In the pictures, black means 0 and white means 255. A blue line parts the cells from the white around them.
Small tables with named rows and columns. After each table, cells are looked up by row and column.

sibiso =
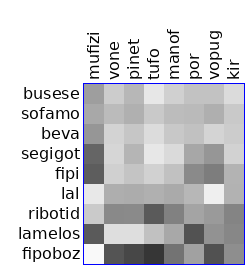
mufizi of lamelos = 90
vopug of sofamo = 175
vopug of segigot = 150
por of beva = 193
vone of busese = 204
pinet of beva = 198

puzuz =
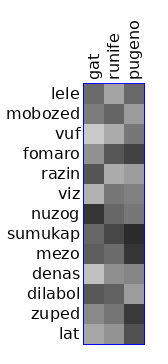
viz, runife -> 119
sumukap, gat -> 103
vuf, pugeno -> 119
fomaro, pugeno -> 66
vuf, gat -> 202
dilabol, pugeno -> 157
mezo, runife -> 108
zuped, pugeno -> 58
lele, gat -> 107
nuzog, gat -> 54

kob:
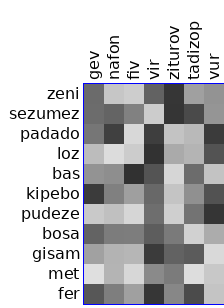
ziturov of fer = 135
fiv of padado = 216
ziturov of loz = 170
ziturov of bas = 214
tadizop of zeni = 160
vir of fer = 54
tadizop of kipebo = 144
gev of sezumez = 108
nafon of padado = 64
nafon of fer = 126
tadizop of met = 221
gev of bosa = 99
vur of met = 200
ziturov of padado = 195
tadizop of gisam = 91
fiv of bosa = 125

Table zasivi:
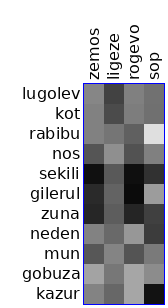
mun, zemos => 87
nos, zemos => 85
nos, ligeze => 143
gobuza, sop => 140
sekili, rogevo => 15
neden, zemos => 130
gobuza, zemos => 163
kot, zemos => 129
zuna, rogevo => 37
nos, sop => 128

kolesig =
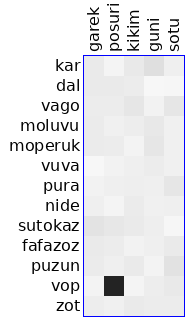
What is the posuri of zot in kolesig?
240
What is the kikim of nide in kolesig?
235
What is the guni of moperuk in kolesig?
230
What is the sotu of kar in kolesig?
239
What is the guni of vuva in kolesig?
236
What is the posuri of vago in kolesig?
236

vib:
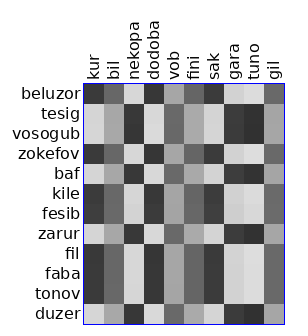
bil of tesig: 167
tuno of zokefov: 221
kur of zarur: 213
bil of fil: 103
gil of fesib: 107
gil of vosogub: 166
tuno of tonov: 220
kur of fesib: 62
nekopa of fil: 215
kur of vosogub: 214
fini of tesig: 170
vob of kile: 165
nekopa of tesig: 56
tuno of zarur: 50
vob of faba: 166
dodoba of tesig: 216
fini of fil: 101
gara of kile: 209
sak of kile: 60

